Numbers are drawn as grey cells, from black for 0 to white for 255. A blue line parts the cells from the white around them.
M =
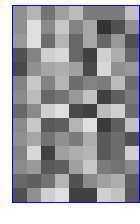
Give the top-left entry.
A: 144
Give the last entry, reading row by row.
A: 89
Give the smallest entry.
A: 51
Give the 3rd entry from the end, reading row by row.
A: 207
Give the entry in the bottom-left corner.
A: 81
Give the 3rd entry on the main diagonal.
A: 109
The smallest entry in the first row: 115
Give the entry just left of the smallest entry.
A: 166
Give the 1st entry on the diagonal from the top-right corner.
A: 193
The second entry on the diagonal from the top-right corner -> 81
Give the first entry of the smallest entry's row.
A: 144
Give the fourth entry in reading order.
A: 160
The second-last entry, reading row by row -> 193
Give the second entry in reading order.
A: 180
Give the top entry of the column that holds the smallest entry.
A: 123
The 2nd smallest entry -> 58
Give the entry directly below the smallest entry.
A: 103
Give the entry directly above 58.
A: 187
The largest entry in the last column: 207
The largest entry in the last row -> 222

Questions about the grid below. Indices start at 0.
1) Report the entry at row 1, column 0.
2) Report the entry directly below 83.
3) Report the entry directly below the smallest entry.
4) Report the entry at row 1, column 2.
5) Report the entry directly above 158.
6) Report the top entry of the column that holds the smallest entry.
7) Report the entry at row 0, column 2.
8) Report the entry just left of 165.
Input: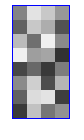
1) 97
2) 138
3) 125
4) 173
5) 111
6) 152
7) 200
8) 158

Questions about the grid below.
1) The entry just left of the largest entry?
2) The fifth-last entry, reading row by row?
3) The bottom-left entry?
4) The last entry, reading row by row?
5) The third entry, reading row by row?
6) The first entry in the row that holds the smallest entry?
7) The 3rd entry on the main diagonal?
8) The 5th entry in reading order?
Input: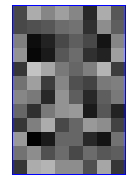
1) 54
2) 141
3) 54
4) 54
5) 134
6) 153
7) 34
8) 134

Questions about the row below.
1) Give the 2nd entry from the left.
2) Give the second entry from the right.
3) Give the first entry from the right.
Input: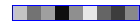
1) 115
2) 61
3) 137

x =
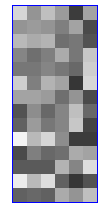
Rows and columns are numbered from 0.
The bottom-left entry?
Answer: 97
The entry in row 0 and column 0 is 214
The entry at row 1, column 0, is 148
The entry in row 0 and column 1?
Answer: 148
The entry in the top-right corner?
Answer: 163
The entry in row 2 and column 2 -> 179
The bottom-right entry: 191
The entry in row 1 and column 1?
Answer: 155
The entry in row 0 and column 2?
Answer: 191
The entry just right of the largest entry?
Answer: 185
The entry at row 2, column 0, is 185
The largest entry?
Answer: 244

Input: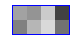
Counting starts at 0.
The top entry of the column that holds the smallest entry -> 66
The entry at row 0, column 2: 203
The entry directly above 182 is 148

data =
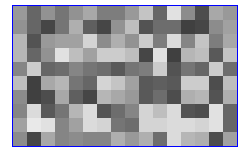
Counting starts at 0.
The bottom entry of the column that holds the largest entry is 70
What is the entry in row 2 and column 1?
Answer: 83
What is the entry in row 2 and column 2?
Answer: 153
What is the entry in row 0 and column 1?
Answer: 102
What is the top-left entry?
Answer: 153
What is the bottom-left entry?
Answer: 140
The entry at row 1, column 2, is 70
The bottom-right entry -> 161
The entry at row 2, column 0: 182
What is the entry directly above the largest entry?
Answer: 219
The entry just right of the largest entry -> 225
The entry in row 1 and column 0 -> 146
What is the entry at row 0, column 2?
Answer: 146
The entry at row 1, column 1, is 102
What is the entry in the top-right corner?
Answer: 153

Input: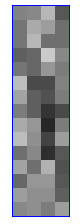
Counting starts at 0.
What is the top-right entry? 87
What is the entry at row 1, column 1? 170
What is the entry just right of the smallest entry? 124
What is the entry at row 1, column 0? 117
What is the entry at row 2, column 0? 117
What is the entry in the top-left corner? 130
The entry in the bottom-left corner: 136
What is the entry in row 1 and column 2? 157
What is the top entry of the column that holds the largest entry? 183
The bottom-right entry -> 157
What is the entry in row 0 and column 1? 136
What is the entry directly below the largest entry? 150
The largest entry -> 202
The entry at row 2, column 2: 111

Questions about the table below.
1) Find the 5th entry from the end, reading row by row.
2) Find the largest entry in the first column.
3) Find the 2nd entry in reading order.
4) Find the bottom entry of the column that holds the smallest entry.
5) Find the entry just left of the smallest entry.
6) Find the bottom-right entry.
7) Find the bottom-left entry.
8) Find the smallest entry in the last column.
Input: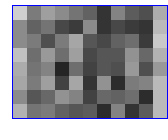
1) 44
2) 207
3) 123
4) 98
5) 131
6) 186
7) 178
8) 153

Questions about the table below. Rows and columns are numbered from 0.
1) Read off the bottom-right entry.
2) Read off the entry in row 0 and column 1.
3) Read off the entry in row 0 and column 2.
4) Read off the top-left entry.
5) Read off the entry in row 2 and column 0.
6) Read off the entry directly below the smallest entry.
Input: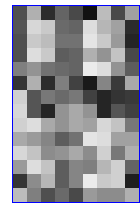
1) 176
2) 176
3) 44
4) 79
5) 79
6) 221
